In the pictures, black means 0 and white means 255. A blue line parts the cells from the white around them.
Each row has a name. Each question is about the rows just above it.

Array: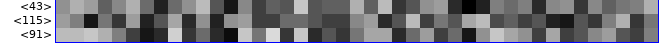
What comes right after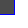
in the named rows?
[96]
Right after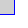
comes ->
[54]

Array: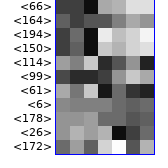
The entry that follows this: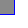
[128]
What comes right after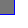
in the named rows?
[200]
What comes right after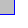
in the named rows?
[211]
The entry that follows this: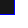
[107]
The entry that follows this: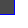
[43]
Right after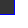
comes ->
[34]

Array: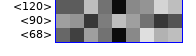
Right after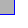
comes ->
[190]
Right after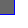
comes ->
[64]
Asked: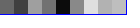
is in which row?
<68>
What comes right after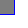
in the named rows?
[190]
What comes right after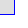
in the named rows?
[178]
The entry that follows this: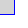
[190]

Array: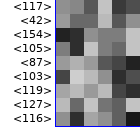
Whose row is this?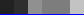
<154>
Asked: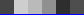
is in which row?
<103>
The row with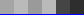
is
<119>
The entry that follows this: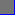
[96]
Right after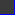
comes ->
[78]
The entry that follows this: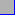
[154]
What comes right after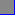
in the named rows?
[87]

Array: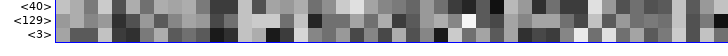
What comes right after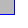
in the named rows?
[153]
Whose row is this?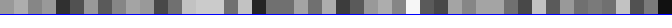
<129>
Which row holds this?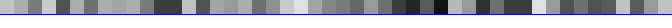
<40>
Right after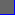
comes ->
[153]
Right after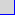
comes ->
[134]
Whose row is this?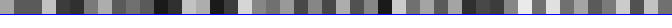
<3>
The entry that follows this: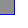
[203]

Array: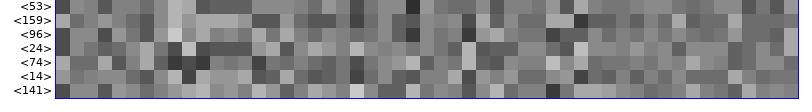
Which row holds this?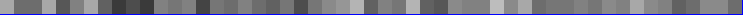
<74>
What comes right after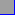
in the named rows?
[138]

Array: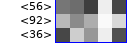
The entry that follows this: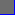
[62]
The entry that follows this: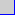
[151]
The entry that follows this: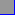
[238]
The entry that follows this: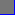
[109]

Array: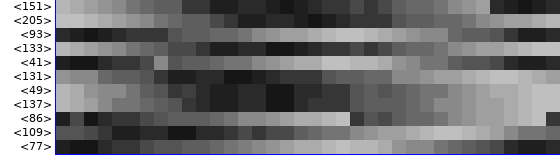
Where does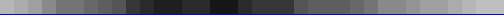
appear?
<137>
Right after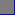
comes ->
[137]
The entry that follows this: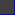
[42]

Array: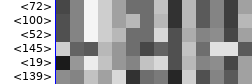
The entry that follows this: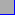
[132]
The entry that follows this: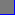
[38]

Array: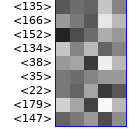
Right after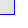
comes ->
[185]
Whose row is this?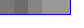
<35>
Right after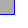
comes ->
[153]
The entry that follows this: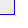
[185]

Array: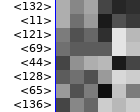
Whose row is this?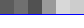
<128>
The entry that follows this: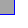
[69]

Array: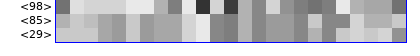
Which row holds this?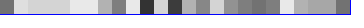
<98>
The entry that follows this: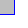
[167]
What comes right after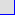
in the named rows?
[212]
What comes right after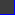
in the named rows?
[178]

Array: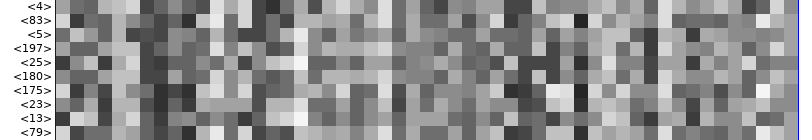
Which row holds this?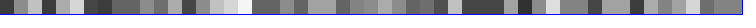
<25>
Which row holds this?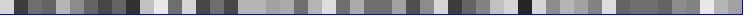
<83>
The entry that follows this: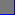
[140]
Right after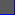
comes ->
[110]
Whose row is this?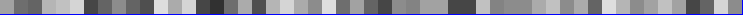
<4>
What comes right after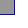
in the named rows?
[100]
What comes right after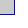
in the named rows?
[49]

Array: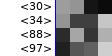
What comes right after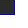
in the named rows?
[166]
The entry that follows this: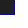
[86]
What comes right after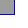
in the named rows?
[148]

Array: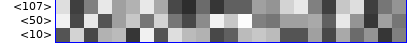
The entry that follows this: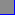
[241]
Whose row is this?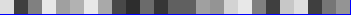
<107>
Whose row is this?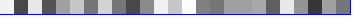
<50>

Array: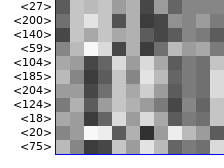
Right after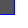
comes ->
[177]
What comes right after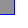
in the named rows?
[134]
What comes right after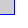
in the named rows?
[156]

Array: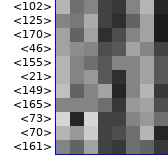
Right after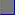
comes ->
[171]
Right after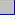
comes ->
[99]
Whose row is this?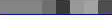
<165>
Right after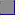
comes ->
[132]
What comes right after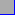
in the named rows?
[66]

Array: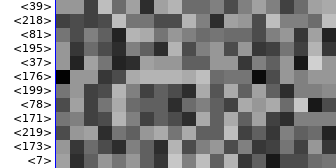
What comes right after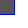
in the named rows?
[170]
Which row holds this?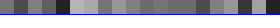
<81>

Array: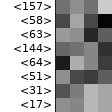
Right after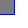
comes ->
[183]
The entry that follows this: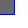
[113]
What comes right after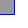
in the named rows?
[143]

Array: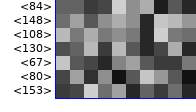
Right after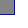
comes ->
[161]
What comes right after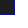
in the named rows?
[88]
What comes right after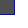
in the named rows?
[99]
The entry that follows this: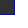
[143]
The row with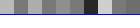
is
<108>

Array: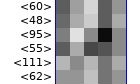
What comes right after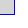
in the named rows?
[93]
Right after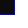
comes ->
[138]
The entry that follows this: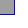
[213]
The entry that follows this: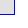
[138]
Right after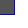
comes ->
[138]
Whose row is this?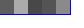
<55>
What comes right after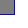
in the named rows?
[225]

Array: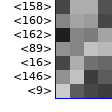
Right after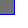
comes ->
[104]
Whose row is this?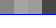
<160>
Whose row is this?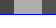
<158>
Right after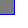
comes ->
[164]

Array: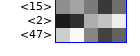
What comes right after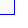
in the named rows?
[133]
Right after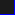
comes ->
[48]
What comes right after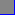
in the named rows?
[66]

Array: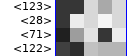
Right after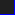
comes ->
[157]
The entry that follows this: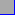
[216]
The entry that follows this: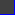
[44]
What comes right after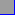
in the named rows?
[226]
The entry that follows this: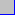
[181]
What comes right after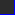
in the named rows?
[193]
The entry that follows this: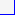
[216]

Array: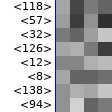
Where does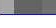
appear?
<8>
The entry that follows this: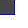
[122]
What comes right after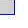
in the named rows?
[100]
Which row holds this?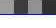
<57>

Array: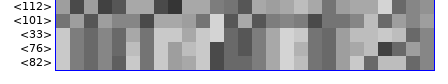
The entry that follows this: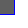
[201]
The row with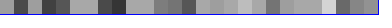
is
<112>
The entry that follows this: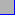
[116]

